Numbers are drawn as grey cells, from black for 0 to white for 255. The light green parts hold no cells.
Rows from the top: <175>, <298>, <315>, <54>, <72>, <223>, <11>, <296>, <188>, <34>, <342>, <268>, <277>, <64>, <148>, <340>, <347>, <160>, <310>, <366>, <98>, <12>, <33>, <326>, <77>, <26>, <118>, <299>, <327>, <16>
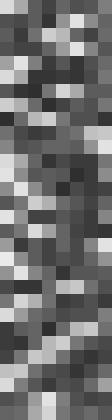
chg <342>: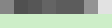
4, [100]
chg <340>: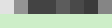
4, [86]
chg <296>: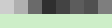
7, [118]
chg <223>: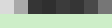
3, [53]
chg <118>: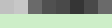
2, [112]
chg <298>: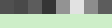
7, [100]

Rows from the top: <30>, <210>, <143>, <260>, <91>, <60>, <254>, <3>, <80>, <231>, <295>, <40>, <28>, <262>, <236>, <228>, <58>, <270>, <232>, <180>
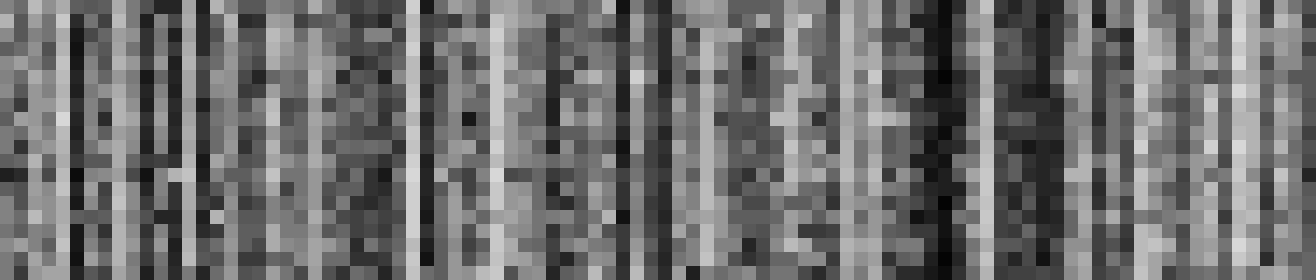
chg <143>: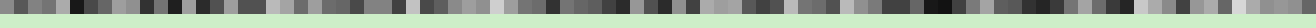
16, [164]
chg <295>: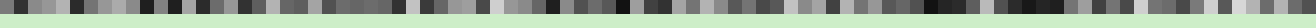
21, [88]
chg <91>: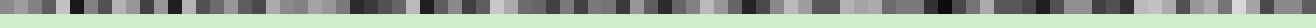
57, [164]
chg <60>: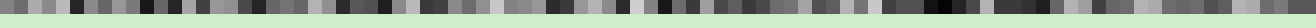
47, [31]
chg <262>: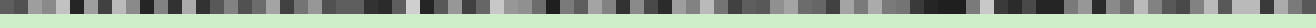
89, [179]
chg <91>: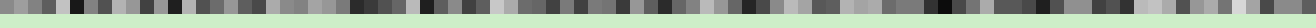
59, [88]
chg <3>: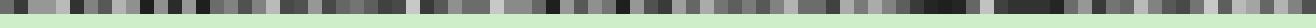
27, [58]

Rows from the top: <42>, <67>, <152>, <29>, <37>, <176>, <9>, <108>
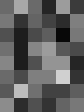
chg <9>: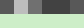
5, [94]
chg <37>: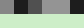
5, [37]
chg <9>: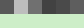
4, [66]
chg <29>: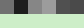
4, [88]
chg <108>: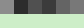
3, [51]
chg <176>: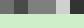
0, [106]
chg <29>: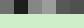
5, [74]

